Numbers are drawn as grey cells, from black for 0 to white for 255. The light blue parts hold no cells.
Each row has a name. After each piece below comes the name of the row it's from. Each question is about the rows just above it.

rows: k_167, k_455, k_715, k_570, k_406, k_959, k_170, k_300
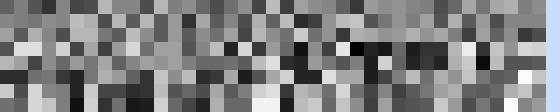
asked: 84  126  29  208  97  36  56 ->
k_406
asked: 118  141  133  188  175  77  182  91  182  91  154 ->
k_455

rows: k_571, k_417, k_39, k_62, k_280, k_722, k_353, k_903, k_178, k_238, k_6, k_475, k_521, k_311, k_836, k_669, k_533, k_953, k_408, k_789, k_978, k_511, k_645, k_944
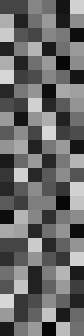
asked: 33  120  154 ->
k_6
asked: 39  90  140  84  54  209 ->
k_311
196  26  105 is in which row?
k_645
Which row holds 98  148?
k_953
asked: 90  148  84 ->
k_408
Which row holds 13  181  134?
k_669
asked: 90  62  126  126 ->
k_836

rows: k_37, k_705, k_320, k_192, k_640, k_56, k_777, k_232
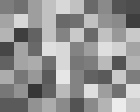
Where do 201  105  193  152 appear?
k_320
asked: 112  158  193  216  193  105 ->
k_37
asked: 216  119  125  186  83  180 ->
k_640
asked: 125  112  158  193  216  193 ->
k_37
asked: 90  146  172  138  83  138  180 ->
k_232
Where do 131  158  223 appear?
k_192
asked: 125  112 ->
k_37

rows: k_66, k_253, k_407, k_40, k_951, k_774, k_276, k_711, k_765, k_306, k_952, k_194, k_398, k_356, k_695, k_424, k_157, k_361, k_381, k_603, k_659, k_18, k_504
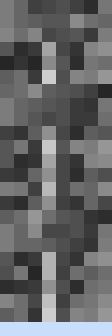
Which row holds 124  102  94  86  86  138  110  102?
k_253
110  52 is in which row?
k_504
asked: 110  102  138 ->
k_356
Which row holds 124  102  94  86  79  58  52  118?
k_711
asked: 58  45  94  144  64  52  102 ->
k_695
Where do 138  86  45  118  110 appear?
k_951
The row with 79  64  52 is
k_361

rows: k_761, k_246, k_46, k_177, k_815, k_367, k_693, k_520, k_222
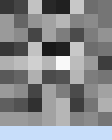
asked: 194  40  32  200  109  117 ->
k_761
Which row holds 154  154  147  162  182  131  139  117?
k_222

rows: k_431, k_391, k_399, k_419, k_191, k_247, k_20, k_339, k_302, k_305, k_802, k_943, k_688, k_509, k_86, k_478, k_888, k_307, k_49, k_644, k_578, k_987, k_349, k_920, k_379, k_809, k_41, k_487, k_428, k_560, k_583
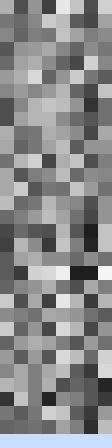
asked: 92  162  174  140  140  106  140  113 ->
k_49
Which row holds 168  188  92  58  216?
k_41
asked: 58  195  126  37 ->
k_307
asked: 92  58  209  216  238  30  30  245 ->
k_644

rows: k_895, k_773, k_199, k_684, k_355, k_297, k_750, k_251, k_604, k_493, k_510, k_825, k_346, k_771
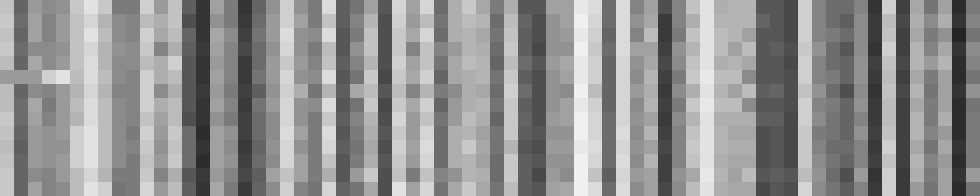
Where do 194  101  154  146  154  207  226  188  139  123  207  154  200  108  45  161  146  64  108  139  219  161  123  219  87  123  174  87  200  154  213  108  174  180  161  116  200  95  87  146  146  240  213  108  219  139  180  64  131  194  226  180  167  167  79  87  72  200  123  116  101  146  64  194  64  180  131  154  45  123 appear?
k_493
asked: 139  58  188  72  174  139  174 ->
k_773
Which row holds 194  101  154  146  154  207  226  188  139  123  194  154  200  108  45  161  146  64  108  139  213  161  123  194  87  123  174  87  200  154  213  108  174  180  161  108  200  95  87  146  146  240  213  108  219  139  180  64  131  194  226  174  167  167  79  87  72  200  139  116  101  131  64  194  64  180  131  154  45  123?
k_825
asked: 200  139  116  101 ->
k_825
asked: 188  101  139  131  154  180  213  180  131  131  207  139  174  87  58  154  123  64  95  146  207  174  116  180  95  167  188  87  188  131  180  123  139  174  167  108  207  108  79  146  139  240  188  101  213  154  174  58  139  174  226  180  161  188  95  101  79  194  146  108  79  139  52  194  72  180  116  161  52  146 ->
k_750
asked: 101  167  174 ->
k_297

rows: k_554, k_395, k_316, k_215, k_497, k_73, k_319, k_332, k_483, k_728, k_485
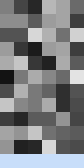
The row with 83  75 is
k_485
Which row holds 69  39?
k_554
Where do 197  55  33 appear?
k_497
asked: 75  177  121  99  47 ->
k_319
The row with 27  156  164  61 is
k_215
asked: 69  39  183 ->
k_554

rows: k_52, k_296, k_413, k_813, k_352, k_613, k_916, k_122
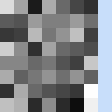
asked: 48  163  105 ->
k_813
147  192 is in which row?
k_413

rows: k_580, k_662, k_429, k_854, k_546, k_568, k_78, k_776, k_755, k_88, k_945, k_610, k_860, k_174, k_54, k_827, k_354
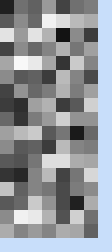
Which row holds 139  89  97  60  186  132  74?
k_568
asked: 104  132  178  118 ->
k_854
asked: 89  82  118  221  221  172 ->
k_610
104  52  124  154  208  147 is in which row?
k_755

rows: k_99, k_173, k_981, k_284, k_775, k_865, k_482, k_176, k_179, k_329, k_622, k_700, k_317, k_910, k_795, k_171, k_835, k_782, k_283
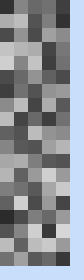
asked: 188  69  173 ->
k_176
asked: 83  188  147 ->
k_329
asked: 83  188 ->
k_329
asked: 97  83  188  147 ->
k_329
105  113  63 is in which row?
k_99
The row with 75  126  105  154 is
k_171

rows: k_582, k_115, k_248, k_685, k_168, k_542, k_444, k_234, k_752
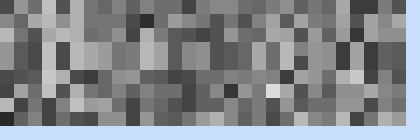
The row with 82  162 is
k_115
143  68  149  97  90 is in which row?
k_752
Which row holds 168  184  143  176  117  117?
k_115
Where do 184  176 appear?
k_248
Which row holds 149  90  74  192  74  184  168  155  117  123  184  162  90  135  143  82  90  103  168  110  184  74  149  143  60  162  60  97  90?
k_168

